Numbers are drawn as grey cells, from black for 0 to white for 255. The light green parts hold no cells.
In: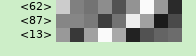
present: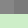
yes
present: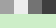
no

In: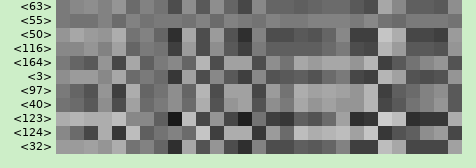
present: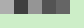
no
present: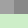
no
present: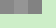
yes
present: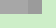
no

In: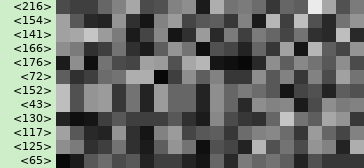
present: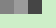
yes
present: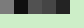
no
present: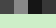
no

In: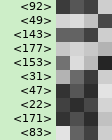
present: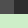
yes
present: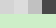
yes
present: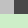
yes
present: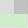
yes
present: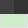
no
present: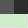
yes

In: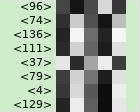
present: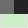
yes
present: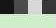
yes
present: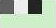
no
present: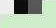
no

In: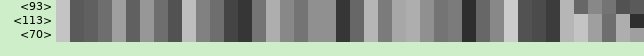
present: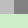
yes
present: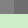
yes
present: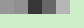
no
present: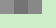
no
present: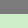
no
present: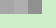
yes
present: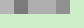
no

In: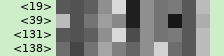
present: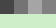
yes
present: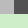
yes
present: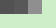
no
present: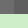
no

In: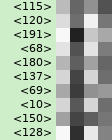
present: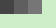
yes
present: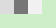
no
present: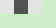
yes

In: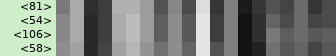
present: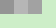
no
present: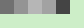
no
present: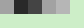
yes
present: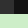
no
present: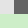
no

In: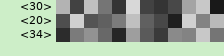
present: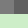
no
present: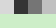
no
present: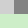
yes
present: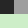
yes
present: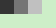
no
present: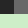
no
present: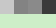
no

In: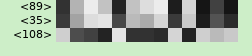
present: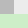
no
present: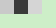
no

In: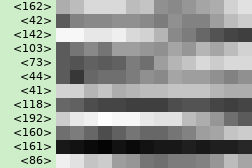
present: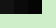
yes
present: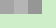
no
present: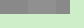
yes
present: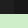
yes

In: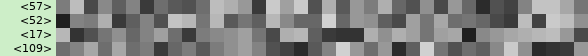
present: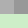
yes
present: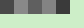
yes

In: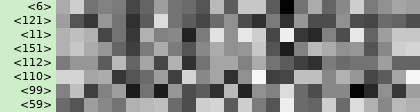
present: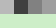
no
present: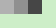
no
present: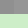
yes
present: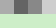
yes
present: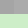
yes

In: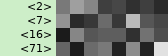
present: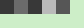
yes
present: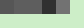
yes
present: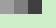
no
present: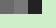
yes
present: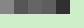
no
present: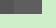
yes

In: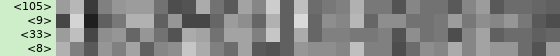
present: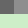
yes
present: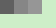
no
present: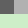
no
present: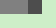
yes
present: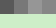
no

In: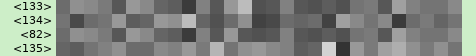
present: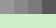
no
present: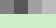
no
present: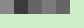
no
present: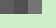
yes
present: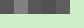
yes
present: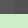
yes
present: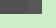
no

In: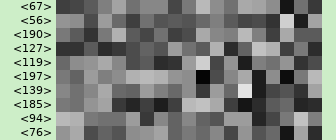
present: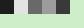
no
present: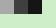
yes

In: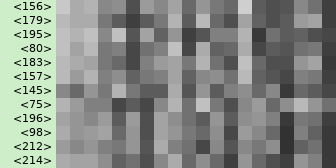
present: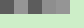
yes
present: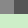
yes
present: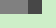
yes
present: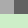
yes
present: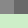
yes

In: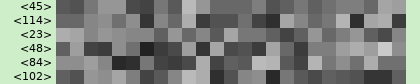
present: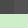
yes
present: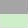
no
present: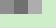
yes
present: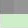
no
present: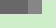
yes

